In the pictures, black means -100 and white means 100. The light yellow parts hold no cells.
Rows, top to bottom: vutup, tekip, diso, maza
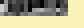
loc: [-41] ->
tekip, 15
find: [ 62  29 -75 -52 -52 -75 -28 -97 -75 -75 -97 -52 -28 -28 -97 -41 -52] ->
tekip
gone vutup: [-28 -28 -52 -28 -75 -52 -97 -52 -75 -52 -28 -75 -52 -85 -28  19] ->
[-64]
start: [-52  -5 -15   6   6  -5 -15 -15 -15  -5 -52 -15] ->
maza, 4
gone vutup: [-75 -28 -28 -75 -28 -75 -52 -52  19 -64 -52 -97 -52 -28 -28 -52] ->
[-85]

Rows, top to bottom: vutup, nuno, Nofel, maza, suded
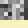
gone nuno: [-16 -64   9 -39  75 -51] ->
[55]
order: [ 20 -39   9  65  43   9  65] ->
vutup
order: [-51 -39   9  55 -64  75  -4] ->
maza

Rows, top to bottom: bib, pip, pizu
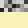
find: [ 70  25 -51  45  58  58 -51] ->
bib
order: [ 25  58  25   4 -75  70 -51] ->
pizu
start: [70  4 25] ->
pip, 0
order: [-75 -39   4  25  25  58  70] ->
pip

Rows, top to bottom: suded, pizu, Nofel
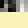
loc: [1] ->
Nofel, 1
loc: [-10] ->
Nofel, 0
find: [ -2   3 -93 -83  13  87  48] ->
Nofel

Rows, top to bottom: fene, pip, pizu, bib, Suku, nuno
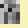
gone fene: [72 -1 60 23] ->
[12]
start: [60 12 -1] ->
fene, 0
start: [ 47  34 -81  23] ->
pizu, 0
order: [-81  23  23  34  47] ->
pizu
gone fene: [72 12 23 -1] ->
[60]
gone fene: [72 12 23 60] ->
[-1]
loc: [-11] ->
Suku, 3

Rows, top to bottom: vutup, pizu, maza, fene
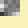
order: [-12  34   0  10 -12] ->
vutup
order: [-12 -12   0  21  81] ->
pizu
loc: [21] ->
pizu, 1
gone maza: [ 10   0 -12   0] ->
[34]
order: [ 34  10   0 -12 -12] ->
vutup
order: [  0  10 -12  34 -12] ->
vutup
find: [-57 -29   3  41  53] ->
fene

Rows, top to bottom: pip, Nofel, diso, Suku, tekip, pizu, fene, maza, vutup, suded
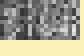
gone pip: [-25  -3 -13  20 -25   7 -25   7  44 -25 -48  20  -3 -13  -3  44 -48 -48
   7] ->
[-37]
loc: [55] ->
tekip, 18
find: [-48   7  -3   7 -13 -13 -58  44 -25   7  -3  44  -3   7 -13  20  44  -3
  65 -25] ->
fene
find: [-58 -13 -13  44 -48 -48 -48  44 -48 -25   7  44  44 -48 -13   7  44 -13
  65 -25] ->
vutup
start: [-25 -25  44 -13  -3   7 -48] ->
diso, 9
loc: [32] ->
pizu, 19
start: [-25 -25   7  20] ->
pip, 8

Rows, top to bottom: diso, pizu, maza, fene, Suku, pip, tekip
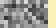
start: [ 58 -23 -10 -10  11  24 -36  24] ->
pip, 1
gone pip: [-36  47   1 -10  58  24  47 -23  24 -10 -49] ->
[11]
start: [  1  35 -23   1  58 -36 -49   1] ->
Suku, 4
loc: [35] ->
Suku, 5

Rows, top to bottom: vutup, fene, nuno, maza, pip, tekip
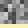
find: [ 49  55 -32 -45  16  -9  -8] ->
pip
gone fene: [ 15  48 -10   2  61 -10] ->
[-33]
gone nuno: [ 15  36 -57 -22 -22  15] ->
[25]
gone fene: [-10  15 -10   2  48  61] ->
[-33]
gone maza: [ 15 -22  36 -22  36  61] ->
[-45]
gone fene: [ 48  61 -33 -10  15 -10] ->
[2]

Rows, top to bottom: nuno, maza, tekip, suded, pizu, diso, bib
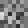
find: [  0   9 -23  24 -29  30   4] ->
nuno
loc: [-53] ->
suded, 5

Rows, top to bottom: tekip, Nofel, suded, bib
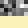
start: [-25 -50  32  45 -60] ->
tekip, 2
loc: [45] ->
tekip, 5
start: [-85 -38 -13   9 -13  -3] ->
suded, 1
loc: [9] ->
suded, 4
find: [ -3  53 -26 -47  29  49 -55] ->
tekip

